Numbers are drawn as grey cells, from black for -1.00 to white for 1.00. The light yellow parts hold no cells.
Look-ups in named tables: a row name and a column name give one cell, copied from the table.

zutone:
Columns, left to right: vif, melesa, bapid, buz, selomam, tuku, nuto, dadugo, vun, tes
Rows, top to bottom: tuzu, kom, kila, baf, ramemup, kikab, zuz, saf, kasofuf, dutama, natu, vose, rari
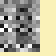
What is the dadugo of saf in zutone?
-0.89
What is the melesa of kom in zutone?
0.17
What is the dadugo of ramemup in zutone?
-0.80
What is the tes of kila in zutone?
0.33
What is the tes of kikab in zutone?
0.06
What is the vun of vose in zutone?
-0.64

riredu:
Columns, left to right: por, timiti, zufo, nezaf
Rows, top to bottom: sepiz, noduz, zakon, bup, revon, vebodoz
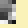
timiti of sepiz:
0.09
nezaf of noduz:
0.52
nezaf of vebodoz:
-0.84
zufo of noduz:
0.04
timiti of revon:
-0.55
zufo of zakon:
-0.21
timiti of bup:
-0.46
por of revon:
-0.58
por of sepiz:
0.11
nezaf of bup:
0.89
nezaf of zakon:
0.39
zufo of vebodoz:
-0.39
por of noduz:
0.03
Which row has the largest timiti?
vebodoz

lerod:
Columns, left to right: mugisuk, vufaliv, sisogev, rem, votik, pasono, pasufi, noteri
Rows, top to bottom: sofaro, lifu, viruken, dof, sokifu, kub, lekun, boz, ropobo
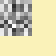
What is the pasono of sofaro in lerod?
0.34
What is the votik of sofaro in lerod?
0.72
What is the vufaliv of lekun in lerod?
0.27
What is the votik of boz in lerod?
-0.03
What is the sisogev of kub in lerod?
0.86
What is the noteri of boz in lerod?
-0.07
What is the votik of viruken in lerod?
0.07
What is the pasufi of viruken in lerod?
0.76
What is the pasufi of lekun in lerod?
-0.51
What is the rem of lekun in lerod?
0.99
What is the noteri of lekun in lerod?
0.52
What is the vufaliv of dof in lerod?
0.72
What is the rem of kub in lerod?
0.15
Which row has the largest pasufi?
ropobo

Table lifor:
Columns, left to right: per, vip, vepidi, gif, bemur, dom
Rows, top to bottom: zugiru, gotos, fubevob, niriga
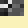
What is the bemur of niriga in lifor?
-0.38
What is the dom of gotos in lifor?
-0.61
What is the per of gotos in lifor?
0.73
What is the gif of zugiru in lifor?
-0.36
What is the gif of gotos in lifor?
-0.16
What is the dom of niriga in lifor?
-0.22
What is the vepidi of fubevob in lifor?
0.04
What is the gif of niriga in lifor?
-0.37
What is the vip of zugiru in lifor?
-0.67
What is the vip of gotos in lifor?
0.84
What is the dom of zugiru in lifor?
-0.29

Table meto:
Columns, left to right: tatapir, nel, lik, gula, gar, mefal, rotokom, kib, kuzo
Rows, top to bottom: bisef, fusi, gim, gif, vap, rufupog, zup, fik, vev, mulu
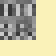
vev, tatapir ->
0.58
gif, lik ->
-0.58
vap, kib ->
-0.07
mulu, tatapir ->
-0.39
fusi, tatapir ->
-0.49
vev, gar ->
-0.56
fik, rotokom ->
-0.31
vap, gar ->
0.00
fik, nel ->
0.04
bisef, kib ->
-0.17
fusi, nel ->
0.54
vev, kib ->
-0.56
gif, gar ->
0.58
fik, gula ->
0.25
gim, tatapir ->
-0.49
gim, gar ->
0.56
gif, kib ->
0.58
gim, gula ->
-0.27
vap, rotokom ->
-0.15
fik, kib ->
-0.06

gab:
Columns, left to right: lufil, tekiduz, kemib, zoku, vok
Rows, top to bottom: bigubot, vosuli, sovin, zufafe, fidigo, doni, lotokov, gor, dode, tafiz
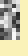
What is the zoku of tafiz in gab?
0.95
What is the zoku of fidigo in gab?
-0.32
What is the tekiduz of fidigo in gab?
0.83
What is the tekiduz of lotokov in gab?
0.82
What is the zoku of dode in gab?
0.95
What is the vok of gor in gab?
-0.34
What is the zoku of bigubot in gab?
0.65
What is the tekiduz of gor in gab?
0.11

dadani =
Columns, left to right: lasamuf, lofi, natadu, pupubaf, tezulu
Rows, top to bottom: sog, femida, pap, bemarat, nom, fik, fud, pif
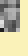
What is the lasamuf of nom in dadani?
0.22
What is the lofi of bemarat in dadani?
0.07
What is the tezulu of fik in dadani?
-0.06
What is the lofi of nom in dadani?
0.01
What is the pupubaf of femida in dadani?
0.02
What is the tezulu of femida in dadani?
-0.45
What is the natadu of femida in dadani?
-0.09
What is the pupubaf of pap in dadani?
0.40
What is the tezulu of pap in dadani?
0.24
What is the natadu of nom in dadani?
0.33
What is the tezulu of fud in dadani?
-0.05
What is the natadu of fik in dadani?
-0.16
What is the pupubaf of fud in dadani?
-0.44

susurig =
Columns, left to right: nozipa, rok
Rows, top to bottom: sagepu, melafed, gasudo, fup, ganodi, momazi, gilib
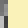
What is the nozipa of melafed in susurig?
-0.10
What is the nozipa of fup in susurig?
-0.05
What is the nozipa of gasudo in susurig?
-0.09
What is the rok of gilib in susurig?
-0.48
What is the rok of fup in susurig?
0.18
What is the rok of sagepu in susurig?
-0.15
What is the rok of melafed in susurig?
0.15

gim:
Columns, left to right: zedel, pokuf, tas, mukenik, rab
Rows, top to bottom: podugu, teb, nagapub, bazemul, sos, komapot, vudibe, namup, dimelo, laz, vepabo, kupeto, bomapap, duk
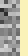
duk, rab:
-0.12
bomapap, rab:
0.49
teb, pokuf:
0.54
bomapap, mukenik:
-0.20
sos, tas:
-0.13
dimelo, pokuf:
0.08
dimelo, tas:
-0.10
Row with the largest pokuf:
kupeto

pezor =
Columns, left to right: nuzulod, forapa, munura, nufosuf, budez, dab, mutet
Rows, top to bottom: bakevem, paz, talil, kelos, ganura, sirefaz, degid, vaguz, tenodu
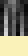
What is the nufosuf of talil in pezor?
-0.10
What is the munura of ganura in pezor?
-0.61
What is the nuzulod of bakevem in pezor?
-0.67
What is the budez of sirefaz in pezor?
-0.73
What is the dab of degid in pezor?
-0.12
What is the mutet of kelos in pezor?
-0.86
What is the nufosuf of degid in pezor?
-0.25
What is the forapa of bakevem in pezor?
-0.54
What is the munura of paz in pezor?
-0.33
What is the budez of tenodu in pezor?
-0.95

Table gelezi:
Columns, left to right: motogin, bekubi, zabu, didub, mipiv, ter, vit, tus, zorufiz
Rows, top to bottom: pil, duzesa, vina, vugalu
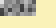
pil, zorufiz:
-0.29
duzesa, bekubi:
0.03
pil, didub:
0.23
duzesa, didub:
-0.01
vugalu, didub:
0.17
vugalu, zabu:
0.37
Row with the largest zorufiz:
vugalu

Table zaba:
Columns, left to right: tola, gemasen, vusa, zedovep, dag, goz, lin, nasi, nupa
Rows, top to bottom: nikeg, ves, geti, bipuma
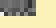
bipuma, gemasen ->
-0.53
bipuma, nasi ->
-0.45
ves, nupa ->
-0.17
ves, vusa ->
-0.08
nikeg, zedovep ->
-0.17
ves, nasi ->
-0.63
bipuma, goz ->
-0.44
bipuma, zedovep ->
-0.36
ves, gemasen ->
-0.15
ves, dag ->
-0.20
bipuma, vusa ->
-0.04
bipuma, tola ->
0.87
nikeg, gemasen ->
-0.15
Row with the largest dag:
bipuma

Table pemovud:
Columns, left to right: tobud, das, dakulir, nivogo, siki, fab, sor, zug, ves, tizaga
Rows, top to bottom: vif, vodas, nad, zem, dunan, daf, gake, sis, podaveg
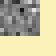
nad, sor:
-0.03
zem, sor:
-0.03
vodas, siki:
0.06
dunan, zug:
0.23
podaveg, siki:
-0.52
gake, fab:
0.06
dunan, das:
0.17
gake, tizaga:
-0.03
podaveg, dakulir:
-0.12
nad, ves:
0.79
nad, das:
0.11
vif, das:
0.23
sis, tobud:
0.39
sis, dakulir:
0.06
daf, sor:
-0.03
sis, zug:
-0.43
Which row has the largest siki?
dunan

